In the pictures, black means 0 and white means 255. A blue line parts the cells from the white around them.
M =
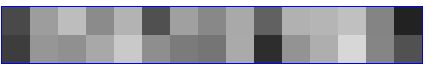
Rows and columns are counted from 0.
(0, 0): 73
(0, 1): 157
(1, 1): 150
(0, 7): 136
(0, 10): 177
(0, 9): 97
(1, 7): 117
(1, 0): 61
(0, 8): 169

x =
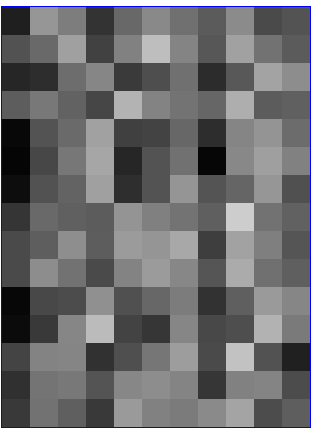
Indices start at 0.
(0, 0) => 31
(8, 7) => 62
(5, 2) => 119
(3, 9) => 92
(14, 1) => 114
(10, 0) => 7
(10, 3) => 144
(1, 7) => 87
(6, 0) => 13
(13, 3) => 84
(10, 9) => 154
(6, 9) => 150
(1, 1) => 105
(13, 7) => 54
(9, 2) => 114
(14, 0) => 57
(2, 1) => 45
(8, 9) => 127
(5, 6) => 113
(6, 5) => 83
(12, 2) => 133
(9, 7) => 85
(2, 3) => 134
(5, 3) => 166
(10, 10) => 134
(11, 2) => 134
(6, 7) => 84
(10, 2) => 76
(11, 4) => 67
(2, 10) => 141
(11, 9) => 178
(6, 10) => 80
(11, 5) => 54
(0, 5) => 137
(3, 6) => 115
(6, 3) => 160

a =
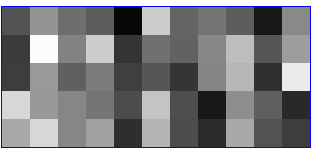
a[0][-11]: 83
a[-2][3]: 117
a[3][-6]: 196
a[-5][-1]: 137
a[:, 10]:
[137, 157, 235, 41, 61]
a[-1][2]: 134
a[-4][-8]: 205
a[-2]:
[215, 152, 134, 117, 76, 196, 78, 24, 142, 95, 41]
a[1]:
[59, 252, 130, 205, 52, 112, 98, 135, 189, 86, 157]
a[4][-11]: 169
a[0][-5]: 100
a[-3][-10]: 153
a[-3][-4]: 133
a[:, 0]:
[83, 59, 61, 215, 169]
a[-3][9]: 48
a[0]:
[83, 148, 110, 92, 7, 204, 100, 116, 93, 23, 137]

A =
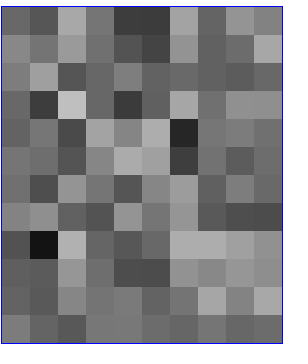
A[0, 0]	104
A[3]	[104, 61, 191, 103, 59, 96, 166, 112, 144, 143]
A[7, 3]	83
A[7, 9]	76
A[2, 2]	85
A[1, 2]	154
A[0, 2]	168
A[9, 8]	150
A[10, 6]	116
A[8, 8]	160
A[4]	[99, 118, 74, 163, 133, 173, 38, 118, 124, 112]
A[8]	[82, 19, 177, 101, 87, 104, 173, 173, 160, 145]
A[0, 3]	117
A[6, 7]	96
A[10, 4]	122
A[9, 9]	142
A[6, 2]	148
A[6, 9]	105
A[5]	[117, 110, 84, 134, 171, 160, 62, 114, 92, 109]
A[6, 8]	125
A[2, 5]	98
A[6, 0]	112
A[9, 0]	95
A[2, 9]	104
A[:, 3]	[117, 112, 103, 103, 163, 134, 117, 83, 101, 110, 116, 119]
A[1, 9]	167
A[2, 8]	92
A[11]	[124, 100, 88, 119, 120, 108, 102, 117, 103, 108]

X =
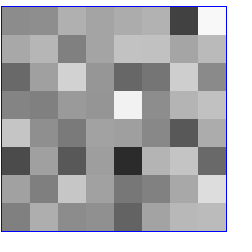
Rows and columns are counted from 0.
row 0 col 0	140
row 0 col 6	65
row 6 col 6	168
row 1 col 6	165
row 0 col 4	172
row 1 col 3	164
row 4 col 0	197
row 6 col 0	161
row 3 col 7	193
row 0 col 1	142
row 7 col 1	174
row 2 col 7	138
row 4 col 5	136
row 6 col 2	198
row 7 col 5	163
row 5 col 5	180
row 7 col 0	128
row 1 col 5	193
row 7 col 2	140

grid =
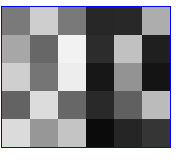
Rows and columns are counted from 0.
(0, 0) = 122
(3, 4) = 96
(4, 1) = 151
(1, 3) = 44
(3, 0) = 99
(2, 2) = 237
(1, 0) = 167
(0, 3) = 39
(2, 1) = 117

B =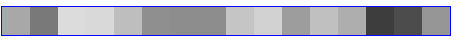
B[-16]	168
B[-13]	217
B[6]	141
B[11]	192

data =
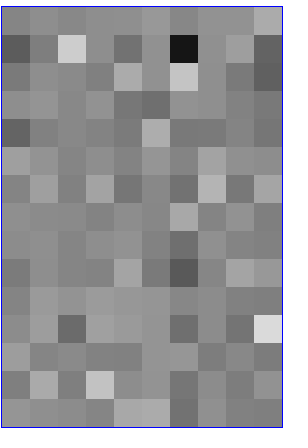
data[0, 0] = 133
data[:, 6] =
[135, 21, 196, 146, 121, 132, 114, 168, 111, 89, 135, 111, 150, 118, 114]
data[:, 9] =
[171, 99, 96, 121, 118, 141, 165, 127, 129, 152, 127, 218, 124, 146, 127]
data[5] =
[159, 147, 133, 142, 131, 149, 132, 163, 144, 141]
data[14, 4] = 168
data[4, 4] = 123
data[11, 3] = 160
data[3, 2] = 136
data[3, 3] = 146
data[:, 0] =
[133, 92, 122, 142, 100, 159, 132, 143, 140, 123, 132, 140, 157, 127, 149]
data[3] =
[142, 148, 136, 146, 119, 111, 146, 143, 130, 121]
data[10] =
[132, 154, 147, 155, 151, 149, 135, 140, 129, 127]
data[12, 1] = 133
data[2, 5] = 145
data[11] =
[140, 157, 107, 160, 154, 148, 111, 140, 116, 218]
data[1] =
[92, 126, 205, 142, 114, 145, 21, 144, 158, 99]
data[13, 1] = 170
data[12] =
[157, 133, 138, 130, 129, 148, 150, 125, 136, 124]
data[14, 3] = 133
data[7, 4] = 141
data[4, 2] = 136
